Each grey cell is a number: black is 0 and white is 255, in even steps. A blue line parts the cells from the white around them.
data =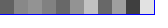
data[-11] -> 98
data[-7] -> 104

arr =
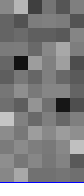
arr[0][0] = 136
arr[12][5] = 111
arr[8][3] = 127
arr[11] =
[142, 119, 135, 119, 131, 89]
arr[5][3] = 128
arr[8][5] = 127
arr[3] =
[123, 124, 105, 136, 168, 126]
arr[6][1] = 143
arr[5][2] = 102
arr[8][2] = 105
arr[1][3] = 128
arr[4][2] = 157
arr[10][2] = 126
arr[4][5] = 77
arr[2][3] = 95
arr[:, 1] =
[182, 82, 107, 124, 17, 120, 143, 94, 129, 120, 139, 119, 168]
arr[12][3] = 113
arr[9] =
[140, 120, 157, 137, 156, 143]
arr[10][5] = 192
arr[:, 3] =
[116, 128, 95, 136, 128, 128, 134, 112, 127, 137, 121, 119, 113]

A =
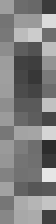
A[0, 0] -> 159
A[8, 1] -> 104
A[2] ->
[120, 188, 204, 109]
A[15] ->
[135, 168, 171, 64]
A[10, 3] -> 44
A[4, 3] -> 147
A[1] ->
[116, 155, 154, 219]
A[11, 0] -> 150
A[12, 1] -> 114
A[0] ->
[159, 108, 104, 59]
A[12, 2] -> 116
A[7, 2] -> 90
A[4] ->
[157, 65, 62, 147]
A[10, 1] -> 125
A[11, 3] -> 56
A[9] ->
[119, 163, 165, 213]
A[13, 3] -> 89
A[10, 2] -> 110

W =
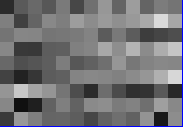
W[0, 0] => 43
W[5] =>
[66, 34, 54, 92, 96, 132, 136, 134, 129, 139, 150, 176, 215]
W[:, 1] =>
[90, 64, 134, 57, 79, 34, 199, 16, 152]
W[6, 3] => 149
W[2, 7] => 91
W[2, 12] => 78
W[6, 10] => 50
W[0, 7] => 151
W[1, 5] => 157
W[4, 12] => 134
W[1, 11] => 218
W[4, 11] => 136
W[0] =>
[43, 90, 105, 87, 122, 71, 112, 151, 100, 157, 100, 124, 116]
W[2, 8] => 121
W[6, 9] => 48
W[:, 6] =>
[112, 140, 131, 133, 97, 136, 43, 138, 70]
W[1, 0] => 127
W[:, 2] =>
[105, 100, 133, 56, 85, 54, 165, 31, 127]
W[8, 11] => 24
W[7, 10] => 111
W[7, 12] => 136
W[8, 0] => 58
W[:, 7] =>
[151, 154, 91, 168, 111, 134, 109, 142, 98]
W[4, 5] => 87

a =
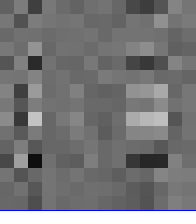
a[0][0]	97
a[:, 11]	[84, 144, 112, 118, 79, 105, 169, 139, 190, 138, 88, 40, 133, 103, 108]
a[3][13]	100
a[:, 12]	[132, 115, 100, 96, 132, 107, 103, 113, 85, 100, 104, 129, 125, 120, 127]
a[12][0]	116
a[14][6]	110
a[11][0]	72
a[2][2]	112
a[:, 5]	[99, 117, 112, 113, 102, 105, 128, 116, 134, 123, 109, 93, 116, 106, 109]
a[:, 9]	[72, 116, 115, 131, 69, 114, 146, 120, 171, 133, 108, 55, 108, 92, 93]
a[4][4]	103
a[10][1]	126
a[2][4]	111
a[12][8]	94
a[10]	[99, 126, 87, 103, 103, 109, 117, 105, 112, 108, 106, 88, 104, 106]
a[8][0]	139
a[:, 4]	[107, 114, 111, 114, 103, 114, 113, 112, 120, 108, 103, 97, 108, 110, 105]
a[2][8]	115
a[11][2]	14
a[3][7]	116
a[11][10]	39
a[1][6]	104
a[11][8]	112
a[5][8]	117
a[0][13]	117
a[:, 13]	[117, 122, 109, 100, 117, 101, 119, 119, 114, 115, 106, 110, 124, 116, 120]
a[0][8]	103
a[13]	[103, 113, 87, 116, 110, 106, 111, 110, 105, 92, 85, 103, 120, 116]
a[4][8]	106
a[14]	[104, 103, 78, 115, 105, 109, 110, 103, 98, 93, 83, 108, 127, 120]

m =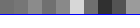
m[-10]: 112
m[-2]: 83
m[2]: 139

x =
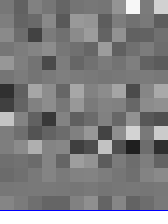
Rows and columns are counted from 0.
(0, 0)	119
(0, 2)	129
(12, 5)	130
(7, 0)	64
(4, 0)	151
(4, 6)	113
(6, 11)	169
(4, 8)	115
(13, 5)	118
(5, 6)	121
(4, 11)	91
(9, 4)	108
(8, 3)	56
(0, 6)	119
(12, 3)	132
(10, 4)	135
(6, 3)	141
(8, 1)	131
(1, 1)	100
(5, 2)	116
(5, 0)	117
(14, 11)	121
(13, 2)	121
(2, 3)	123
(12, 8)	118
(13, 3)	121
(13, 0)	119
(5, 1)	124
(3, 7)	156
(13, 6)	121
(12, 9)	111
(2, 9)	97
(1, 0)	126
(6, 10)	134
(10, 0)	126

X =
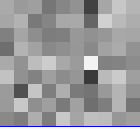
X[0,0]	170
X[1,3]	133
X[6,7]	153
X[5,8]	202
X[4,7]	129
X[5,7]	186
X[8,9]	158
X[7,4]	122
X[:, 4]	[134, 168, 127, 143, 168, 140, 174, 122, 200]
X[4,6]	243
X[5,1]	145
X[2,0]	128
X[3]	[110, 179, 162, 137, 143, 151, 137, 162, 171, 146]
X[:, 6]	[65, 101, 145, 137, 243, 58, 116, 111, 191]
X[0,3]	118
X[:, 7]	[166, 209, 151, 162, 129, 186, 153, 126, 189]
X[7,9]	117
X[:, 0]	[170, 166, 128, 110, 170, 194, 155, 154, 137]
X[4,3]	204
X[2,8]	168
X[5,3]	159
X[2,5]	152
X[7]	[154, 200, 143, 159, 122, 161, 111, 126, 181, 117]
